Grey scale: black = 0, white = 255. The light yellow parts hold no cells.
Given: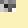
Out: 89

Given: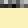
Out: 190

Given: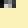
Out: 61

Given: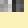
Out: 91

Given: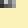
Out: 172

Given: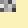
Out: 129

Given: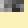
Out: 129

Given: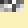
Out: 212
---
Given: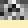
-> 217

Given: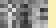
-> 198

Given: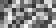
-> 65

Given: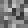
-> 140

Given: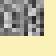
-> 122

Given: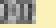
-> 156

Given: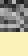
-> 101
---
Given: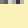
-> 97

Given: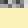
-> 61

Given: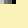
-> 119

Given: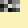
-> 192

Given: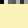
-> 226

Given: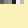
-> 133
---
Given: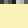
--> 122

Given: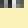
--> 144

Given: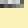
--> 94

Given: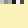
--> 143

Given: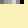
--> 156

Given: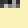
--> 194

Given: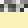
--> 226

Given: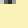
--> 94

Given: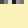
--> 131

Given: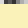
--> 62
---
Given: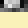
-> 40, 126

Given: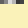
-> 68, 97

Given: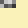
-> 140, 186

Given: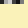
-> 123, 35

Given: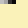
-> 9, 193

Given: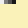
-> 24, 239
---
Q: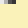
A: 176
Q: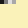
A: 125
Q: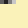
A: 36
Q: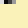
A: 11
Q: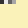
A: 233
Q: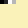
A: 40
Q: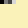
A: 126
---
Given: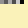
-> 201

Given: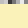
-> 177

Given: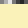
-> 63

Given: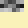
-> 159

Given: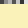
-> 197

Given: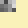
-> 111
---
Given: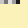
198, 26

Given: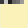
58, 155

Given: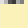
224, 128

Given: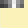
87, 99

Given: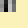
155, 112

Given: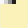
248, 32

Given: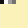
16, 114

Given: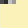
77, 154

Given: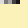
220, 23
